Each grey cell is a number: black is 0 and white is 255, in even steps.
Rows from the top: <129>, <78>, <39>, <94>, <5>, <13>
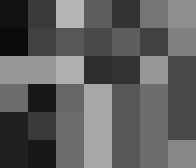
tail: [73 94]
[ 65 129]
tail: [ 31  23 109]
[167  87 109 135]
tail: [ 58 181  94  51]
[117 143]
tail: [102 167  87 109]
[73]
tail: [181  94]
[ 51 117 143]
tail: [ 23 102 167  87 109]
[73]

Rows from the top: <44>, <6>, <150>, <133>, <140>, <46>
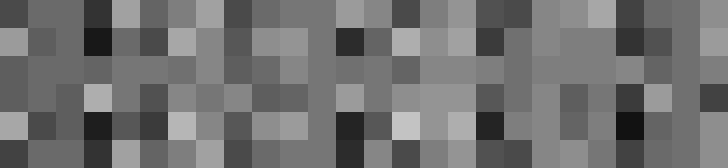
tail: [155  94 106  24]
[106  74 167 134  87 142 148 118  44 100 174 142 161  59 112 134 126 126
  51  81 112 155]
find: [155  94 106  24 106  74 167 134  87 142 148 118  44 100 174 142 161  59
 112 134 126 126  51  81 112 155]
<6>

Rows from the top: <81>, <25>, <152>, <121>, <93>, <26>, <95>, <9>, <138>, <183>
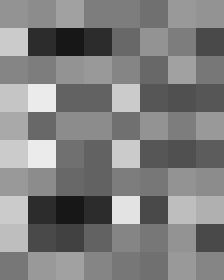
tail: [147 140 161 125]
[125 112 153 147]
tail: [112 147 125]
[153]
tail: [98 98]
[203  86  80  86]
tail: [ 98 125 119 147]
[140]

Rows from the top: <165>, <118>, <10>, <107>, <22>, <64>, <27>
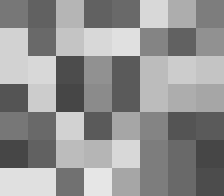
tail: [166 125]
[105  76]
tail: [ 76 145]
[ 90 188 204 196]
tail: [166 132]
[84 90]
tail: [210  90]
[166 132  84  90]
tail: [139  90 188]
[173 166]

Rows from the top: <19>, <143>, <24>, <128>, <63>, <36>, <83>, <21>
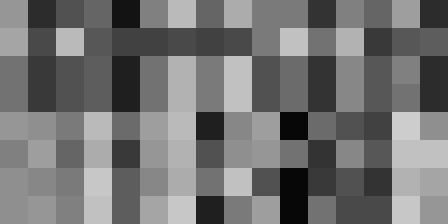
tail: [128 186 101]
[172 122 122  51 128 101 158  44]
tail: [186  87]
[ 65  65  73  65  73 122 193 114 178  57  87  93]

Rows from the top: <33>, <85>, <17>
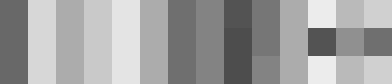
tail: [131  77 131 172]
[236 186 208]
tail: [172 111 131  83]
[118 172 236 186 208]

